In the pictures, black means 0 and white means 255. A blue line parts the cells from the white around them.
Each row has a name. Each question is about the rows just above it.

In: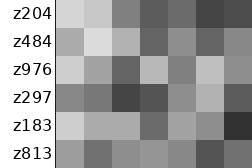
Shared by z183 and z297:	| 142 |
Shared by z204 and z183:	| 107 |
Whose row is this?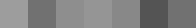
z813

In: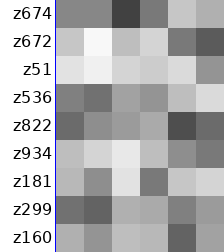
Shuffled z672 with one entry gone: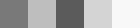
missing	| 198 |
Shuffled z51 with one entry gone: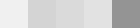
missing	| 204 |

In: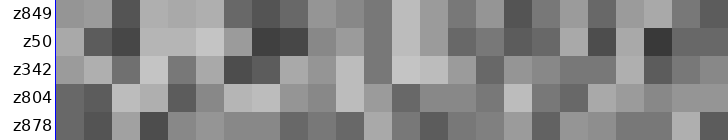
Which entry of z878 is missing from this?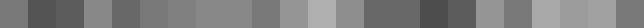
| 98 |
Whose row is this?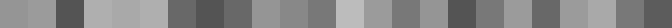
z849
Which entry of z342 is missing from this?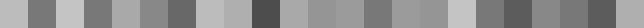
| 112 |
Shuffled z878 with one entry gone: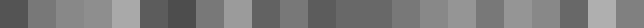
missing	| 161 |
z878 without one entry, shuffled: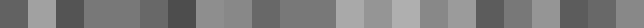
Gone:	| 128 |
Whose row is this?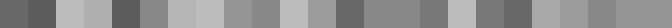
z804
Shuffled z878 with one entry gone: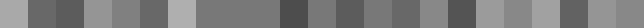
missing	| 142 |

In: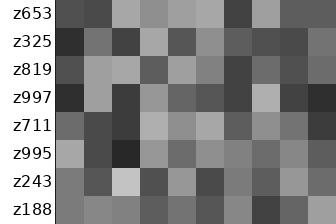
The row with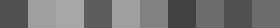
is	z819
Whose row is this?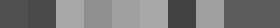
z653

